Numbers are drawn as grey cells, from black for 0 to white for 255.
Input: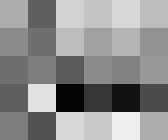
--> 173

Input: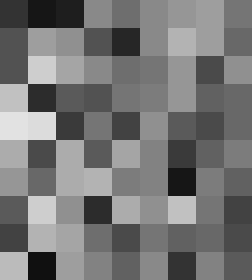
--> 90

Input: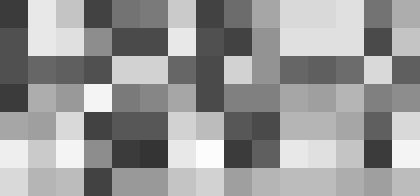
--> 188

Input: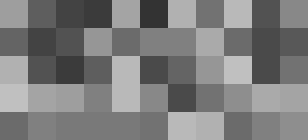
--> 142

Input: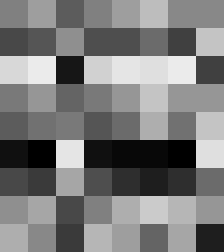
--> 30

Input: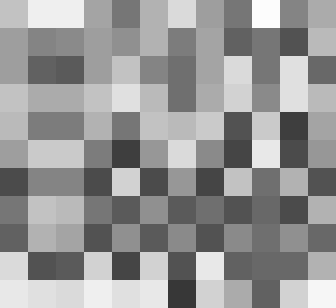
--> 246

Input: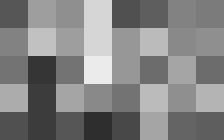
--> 94
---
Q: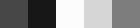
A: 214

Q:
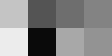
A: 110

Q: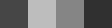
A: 133

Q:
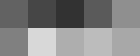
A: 90

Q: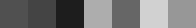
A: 209

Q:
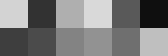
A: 89

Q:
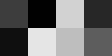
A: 210

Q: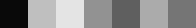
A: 171
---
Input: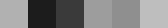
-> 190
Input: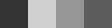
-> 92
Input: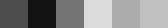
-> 192
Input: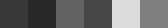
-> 127
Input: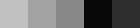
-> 46
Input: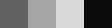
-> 11
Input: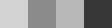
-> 55
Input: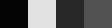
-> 81
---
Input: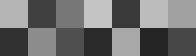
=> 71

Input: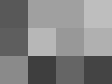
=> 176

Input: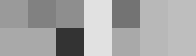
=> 190

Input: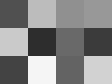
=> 59

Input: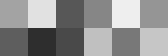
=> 198

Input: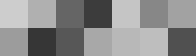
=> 80

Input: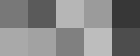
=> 77

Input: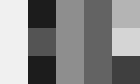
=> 213
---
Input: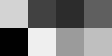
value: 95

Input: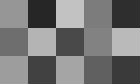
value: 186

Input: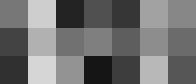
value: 107

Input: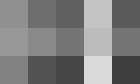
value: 117

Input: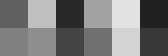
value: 33

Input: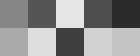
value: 43
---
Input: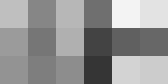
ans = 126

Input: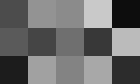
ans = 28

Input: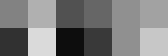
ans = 218

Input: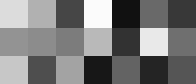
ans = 163

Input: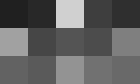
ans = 98

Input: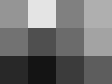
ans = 163

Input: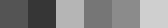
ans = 54

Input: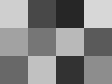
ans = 90

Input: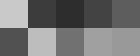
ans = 81
